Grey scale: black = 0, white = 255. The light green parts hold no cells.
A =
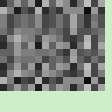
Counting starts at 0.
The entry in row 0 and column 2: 154
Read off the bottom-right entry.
166
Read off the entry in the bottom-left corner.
42
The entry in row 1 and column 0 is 178
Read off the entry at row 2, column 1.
70
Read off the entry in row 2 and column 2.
98
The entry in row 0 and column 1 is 98
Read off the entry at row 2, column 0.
126
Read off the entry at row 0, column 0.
42
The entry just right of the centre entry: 154
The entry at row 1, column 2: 28
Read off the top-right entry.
166
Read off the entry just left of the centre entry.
166

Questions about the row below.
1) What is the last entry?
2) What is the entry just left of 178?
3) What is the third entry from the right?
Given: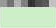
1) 193
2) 114
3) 78

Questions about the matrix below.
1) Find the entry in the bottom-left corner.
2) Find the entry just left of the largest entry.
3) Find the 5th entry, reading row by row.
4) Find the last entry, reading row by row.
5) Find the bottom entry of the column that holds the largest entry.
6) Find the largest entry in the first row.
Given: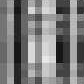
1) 116
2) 145
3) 170
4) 131
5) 170
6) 200

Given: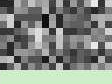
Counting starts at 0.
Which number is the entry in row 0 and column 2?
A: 178
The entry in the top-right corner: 208
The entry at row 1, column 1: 55
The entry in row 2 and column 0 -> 178
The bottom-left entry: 40
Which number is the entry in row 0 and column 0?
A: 40
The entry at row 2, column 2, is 82
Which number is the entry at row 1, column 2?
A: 152
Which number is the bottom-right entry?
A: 166
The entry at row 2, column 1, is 208
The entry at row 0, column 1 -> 40
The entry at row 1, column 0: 95

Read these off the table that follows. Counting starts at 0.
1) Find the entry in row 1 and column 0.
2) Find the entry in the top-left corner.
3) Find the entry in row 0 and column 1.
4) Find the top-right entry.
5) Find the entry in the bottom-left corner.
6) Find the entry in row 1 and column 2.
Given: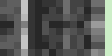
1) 95
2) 82
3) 95
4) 110
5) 52
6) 82

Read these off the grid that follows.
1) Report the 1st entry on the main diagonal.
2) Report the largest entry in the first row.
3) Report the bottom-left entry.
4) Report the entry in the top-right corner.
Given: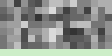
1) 131
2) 205
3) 117
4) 175

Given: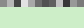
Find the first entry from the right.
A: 122
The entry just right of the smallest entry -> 152
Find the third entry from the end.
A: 55
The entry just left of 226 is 69

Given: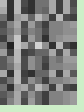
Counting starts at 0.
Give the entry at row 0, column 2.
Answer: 184
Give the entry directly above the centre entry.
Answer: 211
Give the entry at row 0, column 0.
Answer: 184
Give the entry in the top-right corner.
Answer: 75
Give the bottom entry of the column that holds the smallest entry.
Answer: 130
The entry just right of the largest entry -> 143
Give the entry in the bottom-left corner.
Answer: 75
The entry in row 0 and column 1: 49
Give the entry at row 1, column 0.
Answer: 168
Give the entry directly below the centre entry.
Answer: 114
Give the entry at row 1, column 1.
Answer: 49
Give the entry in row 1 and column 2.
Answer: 184
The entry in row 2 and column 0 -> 114
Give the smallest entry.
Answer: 35
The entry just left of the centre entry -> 75
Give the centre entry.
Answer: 102
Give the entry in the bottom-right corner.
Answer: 155
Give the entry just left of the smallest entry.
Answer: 114
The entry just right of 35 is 198
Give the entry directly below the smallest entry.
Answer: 63

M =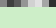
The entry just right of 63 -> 90
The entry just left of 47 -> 165
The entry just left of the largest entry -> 209

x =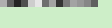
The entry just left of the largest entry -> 205
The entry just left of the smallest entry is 95

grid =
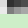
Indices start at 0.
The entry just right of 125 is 152
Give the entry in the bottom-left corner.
234
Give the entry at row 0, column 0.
220
